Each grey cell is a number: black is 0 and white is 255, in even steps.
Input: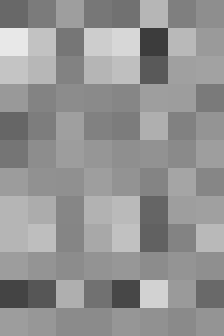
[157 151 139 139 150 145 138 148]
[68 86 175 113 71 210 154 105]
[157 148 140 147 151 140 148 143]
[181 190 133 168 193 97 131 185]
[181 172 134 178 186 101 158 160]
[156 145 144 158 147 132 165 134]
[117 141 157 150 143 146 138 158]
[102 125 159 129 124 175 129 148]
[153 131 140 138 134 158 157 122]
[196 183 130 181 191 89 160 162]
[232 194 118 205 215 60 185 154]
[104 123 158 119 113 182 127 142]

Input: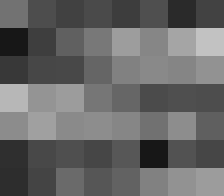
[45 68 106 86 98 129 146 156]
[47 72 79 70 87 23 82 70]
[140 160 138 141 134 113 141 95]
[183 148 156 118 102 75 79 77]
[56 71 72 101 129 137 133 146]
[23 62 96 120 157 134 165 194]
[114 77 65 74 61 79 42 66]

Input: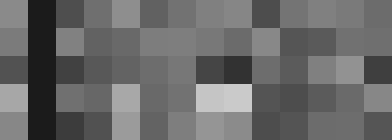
[135 27 60 81 155 99 126 149 139 77 84 108 109 85]
[167 27 112 103 168 105 114 197 202 84 77 91 106 135]
[82 27 65 88 99 109 119 69 50 109 91 128 146 63]
[123 27 129 98 105 125 126 120 107 136 85 90 113 111]
[138 27 78 111 142 97 114 128 134 77 116 128 122 108]

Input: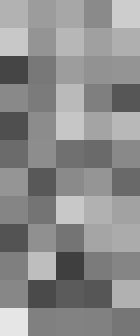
[230 128 130 129 118]
[135 74 91 86 177]
[127 190 63 123 133]
[83 144 116 165 171]
[133 116 200 177 162]
[149 88 138 149 105]
[107 141 112 106 137]
[79 140 198 164 184]
[137 123 186 127 86]
[69 120 157 146 148]
[200 148 183 160 175]
[178 156 167 138 205]

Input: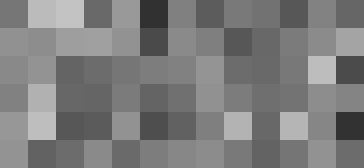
[147 98 108 138 106 125 135 140 121 99 117 146 108]
[151 190 87 91 146 78 97 127 179 104 181 134 50]
[129 177 103 101 123 100 112 145 124 111 115 141 132]
[137 147 100 108 118 125 129 148 108 105 120 189 75]
[145 141 158 160 146 74 138 127 87 104 123 139 164]
[118 187 195 105 153 49 128 92 121 114 87 130 102]

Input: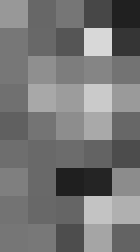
[118 120 77 165 99]
[115 104 101 195 176]
[127 105 31 36 140]
[110 105 108 99 76]
[96 116 141 169 103]
[112 168 156 202 154]
[119 143 125 133 115]
[119 104 85 216 53]
[152 103 118 71 32]

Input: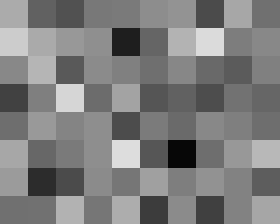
[112 113 178 118 173 60 139 64 130 166]
[155 44 75 139 118 160 126 146 130 93]
[167 103 122 142 221 86 7 110 152 184]
[110 153 132 142 76 123 106 136 127 110]
[65 127 214 108 163 85 97 77 114 102]
[136 181 89 139 128 111 135 105 91 128]
[204 170 152 143 30 101 179 219 125 136]
[171 97 81 120 122 141 147 75 167 112]

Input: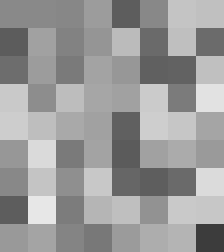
[153 164 132 120 155 173 180 60]
[93 231 124 181 191 146 201 199]
[136 196 143 200 102 94 106 219]
[151 218 122 163 91 161 171 154]
[205 190 169 161 96 206 198 165]
[201 141 189 166 161 203 123 226]
[109 156 122 163 151 96 98 192]
[92 161 130 149 187 106 191 107]
[137 137 135 156 93 136 196 192]
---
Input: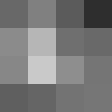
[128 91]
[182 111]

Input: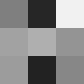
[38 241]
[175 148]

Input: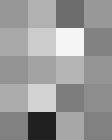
[177 109]
[204 245]

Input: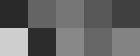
[100 118]
[44 136]

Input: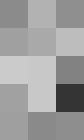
[178 143]
[169 189]

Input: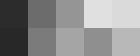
[108 149]
[123 165]
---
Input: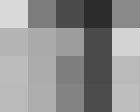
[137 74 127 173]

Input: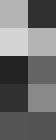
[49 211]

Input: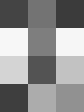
[59 126 212]

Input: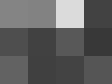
[66 88 64]

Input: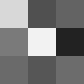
[99 242 106]

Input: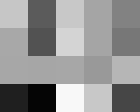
[130 165 167 5]

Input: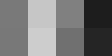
[29 112]
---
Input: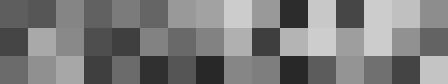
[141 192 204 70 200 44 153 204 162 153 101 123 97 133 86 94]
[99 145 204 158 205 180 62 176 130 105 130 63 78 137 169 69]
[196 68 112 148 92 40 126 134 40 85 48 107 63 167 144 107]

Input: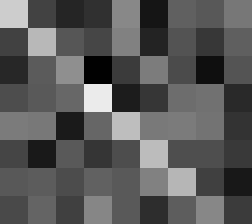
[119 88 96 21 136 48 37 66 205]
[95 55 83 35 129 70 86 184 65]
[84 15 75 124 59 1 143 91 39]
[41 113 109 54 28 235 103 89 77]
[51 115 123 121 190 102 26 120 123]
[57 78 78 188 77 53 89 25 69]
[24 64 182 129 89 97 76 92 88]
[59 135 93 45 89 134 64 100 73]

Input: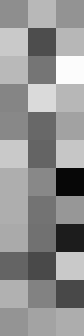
[147 184 142]
[183 77 201]
[252 117 185]
[183 218 133]
[162 104 136]
[198 100 201]
[7 136 174]
[151 115 174]
[28 113 170]
[201 73 100]
[72 130 177]
[173 163 148]

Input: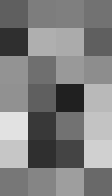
[114 127 125 95]
[95 171 175 47]
[141 153 111 147]
[185 32 95 145]
[195 114 56 226]
[208 68 47 198]
[105 158 133 119]

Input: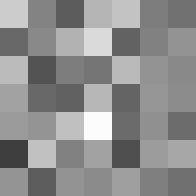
[113 125 195 181 92 131 204]
[147 129 98 218 178 137 104]
[137 147 186 117 125 83 187]
[140 150 100 183 97 104 162]
[108 144 107 252 192 148 155]
[167 156 79 162 129 193 62]
[112 127 159 139 147 93 148]

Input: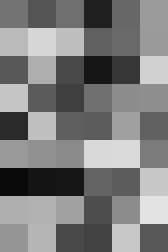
[155 103 32 111 85 115]
[154 106 96 190 214 186]
[209 54 22 73 174 88]
[142 140 112 64 91 197]
[97 160 92 95 191 42]
[123 218 216 138 145 153]
[199 92 100 22 20 10]
[227 140 77 161 177 174]
[87 200 66 73 181 149]

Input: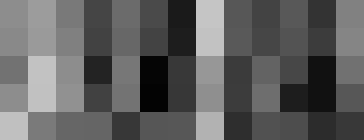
[129 51 88 67 87 197 26 74 107 69 121 156 141]
[133 60 83 70 89 194 29 67 103 66 128 154 137]
[113 17 71 99 59 151 56 5 119 35 141 194 114]
[87 17 29 110 60 143 55 3 115 65 145 193 141]
[56 44 77 81 46 178 87 86 55 101 102 122 192]
